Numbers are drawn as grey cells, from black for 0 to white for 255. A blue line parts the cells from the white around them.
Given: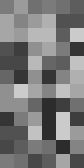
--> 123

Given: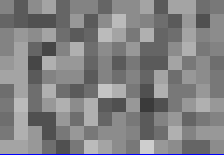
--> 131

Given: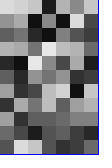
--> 219

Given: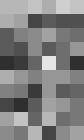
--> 183

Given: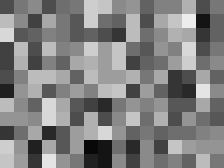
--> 77
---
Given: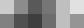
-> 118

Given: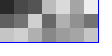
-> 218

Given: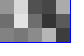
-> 81

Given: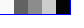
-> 140

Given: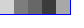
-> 103

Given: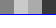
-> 202

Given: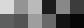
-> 28

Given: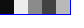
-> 139

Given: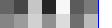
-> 247
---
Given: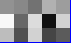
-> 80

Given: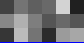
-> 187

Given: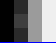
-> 42

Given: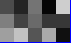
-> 194

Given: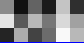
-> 172

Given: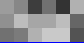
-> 123

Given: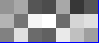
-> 224
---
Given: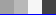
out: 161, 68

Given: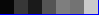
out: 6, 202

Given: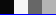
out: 8, 180

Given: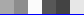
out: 169, 231

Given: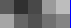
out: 90, 132

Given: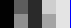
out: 2, 228

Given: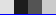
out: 225, 203

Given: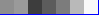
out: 142, 249
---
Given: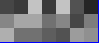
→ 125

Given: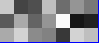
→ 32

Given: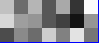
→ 149

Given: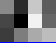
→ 102

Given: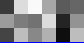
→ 147

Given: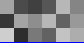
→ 153

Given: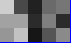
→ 43
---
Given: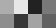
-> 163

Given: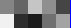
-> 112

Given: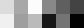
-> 116

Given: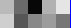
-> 156

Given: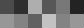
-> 131

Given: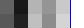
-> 140

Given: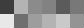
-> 201
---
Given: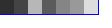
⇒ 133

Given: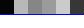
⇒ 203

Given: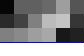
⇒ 158

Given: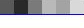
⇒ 163

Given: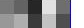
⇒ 110

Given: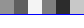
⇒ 44

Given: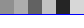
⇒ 37

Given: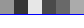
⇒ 105
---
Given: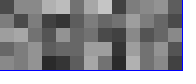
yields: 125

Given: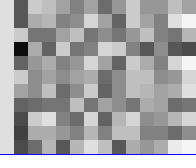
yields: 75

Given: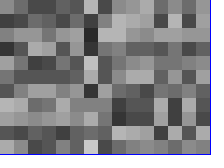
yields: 139

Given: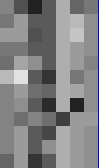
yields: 155

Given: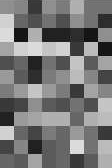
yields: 91

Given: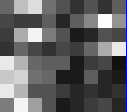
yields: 243

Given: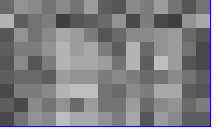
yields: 115

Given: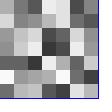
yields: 185
